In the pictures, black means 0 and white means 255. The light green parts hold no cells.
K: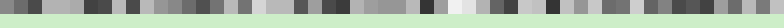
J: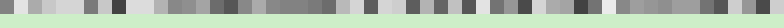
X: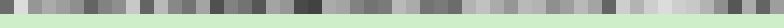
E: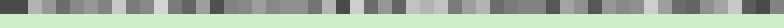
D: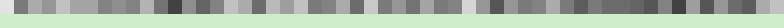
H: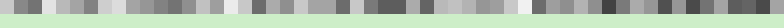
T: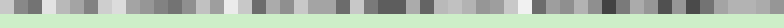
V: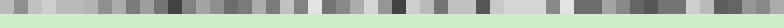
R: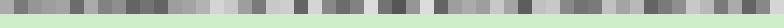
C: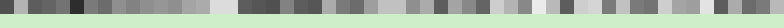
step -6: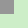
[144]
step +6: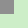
[149]
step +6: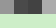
[156  80  72 177]
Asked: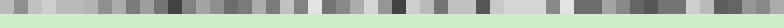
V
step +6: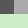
[ 92 177]
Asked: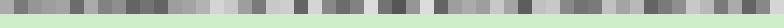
R
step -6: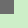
[102]

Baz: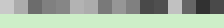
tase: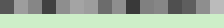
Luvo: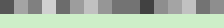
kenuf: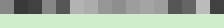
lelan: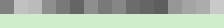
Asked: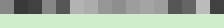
kenuf
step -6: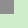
[136]
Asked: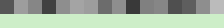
tase

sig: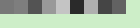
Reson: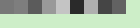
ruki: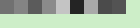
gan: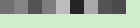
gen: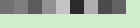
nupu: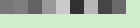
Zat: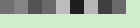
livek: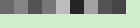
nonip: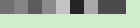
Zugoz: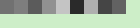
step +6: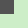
[89]
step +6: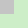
[202]
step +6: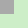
[175]
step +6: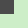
[81]

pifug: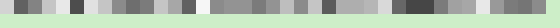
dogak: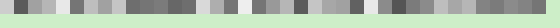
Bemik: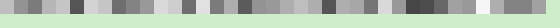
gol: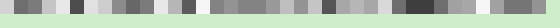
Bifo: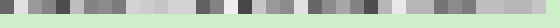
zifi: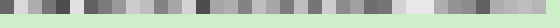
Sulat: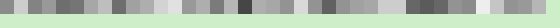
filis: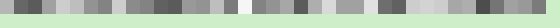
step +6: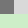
[123 223]
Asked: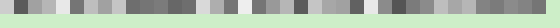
dogak
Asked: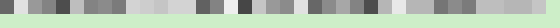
Bifo

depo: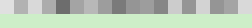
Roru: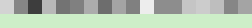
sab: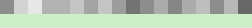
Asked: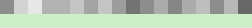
sab
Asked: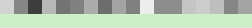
Roru
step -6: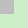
[184]
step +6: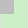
[196]

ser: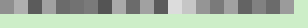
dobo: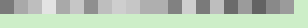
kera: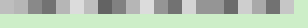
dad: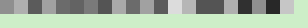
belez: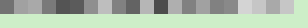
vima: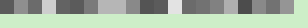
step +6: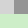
[218 155]
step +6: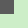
[97]
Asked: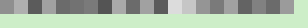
ser
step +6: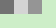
[120 218 155]
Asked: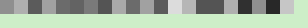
dad

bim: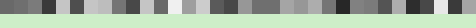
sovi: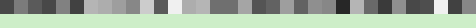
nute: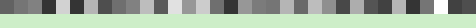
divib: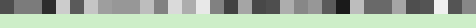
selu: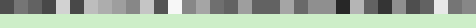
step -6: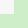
[241]
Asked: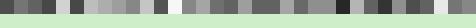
selu
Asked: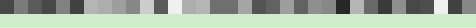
sovi
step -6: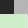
[ 33 175]
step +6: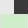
[238  64]

